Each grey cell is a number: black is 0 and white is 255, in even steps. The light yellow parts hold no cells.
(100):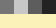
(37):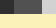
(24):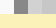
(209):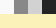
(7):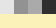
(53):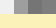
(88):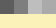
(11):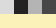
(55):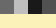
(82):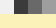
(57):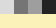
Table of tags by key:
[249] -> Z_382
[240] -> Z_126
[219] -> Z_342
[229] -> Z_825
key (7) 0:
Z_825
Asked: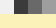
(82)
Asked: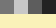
(100)
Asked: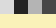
(11)

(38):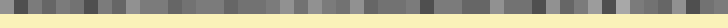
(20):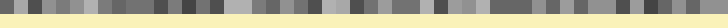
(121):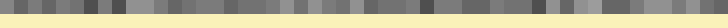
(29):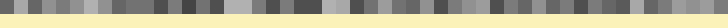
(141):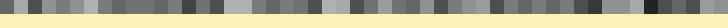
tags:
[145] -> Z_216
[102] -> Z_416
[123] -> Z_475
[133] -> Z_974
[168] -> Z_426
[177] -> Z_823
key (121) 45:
Z_475
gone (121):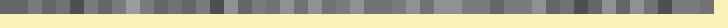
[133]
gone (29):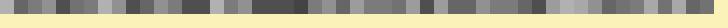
[90]
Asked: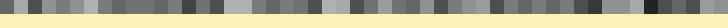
(141)

